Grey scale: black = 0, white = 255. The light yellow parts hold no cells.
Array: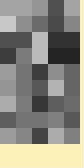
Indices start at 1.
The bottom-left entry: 156
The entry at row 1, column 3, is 148
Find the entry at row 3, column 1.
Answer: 80
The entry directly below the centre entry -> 88
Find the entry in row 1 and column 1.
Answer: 164
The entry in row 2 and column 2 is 142
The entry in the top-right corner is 164
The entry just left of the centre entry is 115
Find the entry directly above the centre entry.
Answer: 186
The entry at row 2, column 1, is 200
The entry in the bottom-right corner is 128
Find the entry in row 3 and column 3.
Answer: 186
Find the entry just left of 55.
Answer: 122

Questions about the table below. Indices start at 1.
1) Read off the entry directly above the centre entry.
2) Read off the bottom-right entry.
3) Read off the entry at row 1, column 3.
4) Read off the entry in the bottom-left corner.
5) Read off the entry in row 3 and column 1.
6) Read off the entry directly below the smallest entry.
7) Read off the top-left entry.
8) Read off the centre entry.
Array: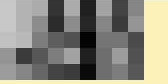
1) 141
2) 87
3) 171
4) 156
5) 192
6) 31
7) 200
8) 81

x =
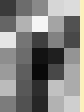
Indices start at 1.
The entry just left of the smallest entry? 94
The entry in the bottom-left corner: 123
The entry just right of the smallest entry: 72
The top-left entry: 58
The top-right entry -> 221
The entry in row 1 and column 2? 107
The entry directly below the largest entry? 64
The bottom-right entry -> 207
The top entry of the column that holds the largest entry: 136
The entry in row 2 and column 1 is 100

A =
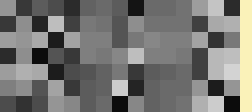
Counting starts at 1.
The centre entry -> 135
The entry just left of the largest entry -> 184
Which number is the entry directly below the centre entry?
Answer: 120
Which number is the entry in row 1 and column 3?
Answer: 92
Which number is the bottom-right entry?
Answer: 12
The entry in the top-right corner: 43
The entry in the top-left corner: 149
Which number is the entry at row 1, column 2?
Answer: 56
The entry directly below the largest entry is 149
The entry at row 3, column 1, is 157
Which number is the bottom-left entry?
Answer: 76
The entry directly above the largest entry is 190
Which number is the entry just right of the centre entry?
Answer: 190
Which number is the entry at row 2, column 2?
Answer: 142
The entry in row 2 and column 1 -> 56
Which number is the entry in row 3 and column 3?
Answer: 169

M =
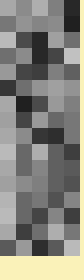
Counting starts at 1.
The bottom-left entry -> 90
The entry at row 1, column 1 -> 168
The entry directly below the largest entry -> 96
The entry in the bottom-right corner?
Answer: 186
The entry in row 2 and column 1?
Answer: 119
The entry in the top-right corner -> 40
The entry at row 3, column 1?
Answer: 186
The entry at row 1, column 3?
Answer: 174
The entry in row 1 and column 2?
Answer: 139
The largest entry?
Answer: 193
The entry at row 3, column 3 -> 40

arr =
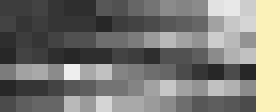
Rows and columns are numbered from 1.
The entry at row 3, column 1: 46
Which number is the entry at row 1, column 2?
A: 61
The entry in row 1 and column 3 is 67
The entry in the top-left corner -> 61
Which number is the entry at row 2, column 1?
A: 67
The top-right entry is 205
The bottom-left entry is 75
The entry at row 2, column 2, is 53
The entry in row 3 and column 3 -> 53
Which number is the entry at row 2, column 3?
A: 61
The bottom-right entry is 75
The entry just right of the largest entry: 169
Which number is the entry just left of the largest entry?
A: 139
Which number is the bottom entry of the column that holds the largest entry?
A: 185
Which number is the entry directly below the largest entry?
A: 87
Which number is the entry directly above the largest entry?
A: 39

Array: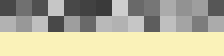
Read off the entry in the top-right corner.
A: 86
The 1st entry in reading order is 72
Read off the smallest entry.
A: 58
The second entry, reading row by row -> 112
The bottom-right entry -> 171
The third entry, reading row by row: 80
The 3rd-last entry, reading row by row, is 164
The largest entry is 206
